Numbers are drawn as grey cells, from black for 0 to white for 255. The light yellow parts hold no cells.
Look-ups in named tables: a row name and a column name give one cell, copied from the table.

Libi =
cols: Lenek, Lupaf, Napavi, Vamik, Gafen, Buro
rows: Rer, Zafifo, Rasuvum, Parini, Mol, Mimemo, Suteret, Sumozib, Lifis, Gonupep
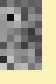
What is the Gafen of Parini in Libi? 124
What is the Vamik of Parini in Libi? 141
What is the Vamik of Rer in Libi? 112
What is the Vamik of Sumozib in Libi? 141
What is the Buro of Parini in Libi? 87
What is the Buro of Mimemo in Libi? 73
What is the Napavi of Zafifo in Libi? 148
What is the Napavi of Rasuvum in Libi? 198
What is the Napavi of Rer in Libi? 95
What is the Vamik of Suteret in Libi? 63
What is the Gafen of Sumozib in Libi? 160
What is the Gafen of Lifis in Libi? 150
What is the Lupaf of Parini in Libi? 158
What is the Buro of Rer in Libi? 102
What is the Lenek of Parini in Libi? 145
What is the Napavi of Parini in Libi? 172

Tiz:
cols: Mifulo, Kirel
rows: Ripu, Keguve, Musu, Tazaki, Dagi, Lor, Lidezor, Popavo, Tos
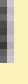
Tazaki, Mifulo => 73
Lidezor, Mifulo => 58
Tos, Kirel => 199
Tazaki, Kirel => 184
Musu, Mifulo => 101
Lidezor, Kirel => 176
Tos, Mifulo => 107
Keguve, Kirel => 188
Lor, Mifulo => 88
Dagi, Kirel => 181
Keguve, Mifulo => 80

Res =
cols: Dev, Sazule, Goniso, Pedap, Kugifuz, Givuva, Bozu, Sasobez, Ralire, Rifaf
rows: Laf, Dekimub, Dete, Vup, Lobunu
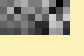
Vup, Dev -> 98
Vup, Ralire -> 179
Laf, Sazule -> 107
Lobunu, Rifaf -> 43
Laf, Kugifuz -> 124
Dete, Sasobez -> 207
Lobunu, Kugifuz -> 73
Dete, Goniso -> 147
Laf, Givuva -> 125
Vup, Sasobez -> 196
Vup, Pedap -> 127
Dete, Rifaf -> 203
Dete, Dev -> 131
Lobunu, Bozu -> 26
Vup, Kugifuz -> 97
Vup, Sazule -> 114
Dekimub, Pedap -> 141
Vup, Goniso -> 99
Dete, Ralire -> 98
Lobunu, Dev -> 73

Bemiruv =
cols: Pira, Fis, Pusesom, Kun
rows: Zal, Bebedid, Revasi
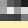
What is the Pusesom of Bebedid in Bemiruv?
160
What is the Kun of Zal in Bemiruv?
29
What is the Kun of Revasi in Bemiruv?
123
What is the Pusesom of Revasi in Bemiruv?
62
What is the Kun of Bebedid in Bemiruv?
223
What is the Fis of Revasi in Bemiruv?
67
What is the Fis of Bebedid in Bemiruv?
239
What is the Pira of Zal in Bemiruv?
157
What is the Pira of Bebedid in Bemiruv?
167
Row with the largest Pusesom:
Bebedid

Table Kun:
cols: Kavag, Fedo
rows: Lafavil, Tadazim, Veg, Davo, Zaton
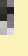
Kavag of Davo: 196
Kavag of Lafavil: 70
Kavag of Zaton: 185
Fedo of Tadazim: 29
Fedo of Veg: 115
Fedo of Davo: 124
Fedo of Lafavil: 131
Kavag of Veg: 38
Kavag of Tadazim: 52
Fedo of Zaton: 219

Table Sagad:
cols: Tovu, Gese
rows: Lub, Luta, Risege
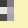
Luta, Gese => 176
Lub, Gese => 127
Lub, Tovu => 59
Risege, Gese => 166
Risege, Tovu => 77
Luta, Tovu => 230

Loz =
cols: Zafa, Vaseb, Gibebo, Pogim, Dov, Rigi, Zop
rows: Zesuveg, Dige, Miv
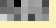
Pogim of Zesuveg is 176
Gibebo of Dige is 127
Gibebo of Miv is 98
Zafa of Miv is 208
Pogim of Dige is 167
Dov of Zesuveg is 155
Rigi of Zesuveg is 164
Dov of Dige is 150
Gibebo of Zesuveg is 2
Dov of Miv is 67
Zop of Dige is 112
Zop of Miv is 143
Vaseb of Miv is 158
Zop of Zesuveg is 70
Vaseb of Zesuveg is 124
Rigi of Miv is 157
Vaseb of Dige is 112
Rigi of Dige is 151
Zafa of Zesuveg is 86
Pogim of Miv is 175

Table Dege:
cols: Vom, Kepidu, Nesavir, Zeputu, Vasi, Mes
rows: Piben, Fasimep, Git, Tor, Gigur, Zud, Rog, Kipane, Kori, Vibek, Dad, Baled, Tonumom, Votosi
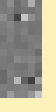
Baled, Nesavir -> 186
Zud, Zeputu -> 121
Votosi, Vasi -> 151
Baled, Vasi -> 63
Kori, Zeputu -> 130
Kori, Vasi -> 133
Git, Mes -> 123
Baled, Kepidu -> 121
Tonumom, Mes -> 125
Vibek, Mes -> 112
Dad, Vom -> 106
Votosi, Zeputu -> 130
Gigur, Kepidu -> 128
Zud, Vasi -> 126
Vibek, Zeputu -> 115
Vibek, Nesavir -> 117
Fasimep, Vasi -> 114
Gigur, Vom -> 123
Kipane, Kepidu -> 121

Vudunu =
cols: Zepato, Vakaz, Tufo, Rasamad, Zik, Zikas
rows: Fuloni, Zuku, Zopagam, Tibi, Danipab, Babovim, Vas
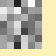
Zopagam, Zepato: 203
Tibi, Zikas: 164
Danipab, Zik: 114
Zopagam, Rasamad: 182
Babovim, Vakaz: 141
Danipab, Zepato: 120
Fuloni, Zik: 252
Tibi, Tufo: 223
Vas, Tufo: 46
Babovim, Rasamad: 207
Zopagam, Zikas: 108
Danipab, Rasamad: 66
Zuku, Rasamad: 112
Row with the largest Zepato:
Zuku

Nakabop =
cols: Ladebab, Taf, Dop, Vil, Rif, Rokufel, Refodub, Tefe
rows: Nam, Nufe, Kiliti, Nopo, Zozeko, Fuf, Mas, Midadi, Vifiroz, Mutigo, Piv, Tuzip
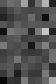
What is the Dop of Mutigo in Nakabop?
62
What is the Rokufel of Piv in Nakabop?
56
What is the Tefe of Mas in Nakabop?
73
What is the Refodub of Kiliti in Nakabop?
13
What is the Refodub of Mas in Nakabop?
128
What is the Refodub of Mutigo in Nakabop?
94
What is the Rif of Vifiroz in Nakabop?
89
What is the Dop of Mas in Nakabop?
75
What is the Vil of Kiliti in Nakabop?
76
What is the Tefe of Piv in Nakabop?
61
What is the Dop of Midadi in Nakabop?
80
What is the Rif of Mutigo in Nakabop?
75
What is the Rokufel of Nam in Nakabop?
110
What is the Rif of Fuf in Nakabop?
72
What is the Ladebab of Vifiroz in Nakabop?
68
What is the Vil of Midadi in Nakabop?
59
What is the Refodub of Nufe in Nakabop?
80
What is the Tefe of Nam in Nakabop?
34

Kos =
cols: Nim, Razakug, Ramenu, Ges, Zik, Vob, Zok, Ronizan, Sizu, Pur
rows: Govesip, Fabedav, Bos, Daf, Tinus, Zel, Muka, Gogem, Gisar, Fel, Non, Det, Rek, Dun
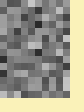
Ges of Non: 168
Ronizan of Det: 150
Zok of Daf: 124
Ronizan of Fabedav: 132
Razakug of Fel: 116
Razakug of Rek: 108
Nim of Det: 104
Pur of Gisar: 158
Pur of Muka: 89
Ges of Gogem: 124
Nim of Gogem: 109
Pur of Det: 195
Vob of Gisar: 122
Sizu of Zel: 86
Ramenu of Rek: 94
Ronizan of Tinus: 134

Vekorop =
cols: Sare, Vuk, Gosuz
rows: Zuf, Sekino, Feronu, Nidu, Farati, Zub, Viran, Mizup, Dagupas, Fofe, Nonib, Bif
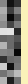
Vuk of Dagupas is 104
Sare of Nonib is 116
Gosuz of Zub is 83
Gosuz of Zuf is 50
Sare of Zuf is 134
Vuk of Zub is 106
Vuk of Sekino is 63
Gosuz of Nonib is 187
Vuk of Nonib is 145
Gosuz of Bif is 115

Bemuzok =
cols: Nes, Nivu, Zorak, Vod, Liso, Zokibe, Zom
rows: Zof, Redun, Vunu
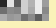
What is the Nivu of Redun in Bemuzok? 139
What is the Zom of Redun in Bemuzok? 136
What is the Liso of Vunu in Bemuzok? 138
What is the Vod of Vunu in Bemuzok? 112
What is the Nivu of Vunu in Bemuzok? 152
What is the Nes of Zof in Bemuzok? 38
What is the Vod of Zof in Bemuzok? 207
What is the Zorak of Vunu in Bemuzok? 158
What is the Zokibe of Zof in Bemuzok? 235
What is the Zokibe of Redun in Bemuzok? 235
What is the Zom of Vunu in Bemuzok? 153
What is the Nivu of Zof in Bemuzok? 227
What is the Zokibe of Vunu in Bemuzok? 94
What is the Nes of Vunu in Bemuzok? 174
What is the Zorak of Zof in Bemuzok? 91
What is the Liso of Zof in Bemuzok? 178
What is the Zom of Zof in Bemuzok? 156
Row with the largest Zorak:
Vunu

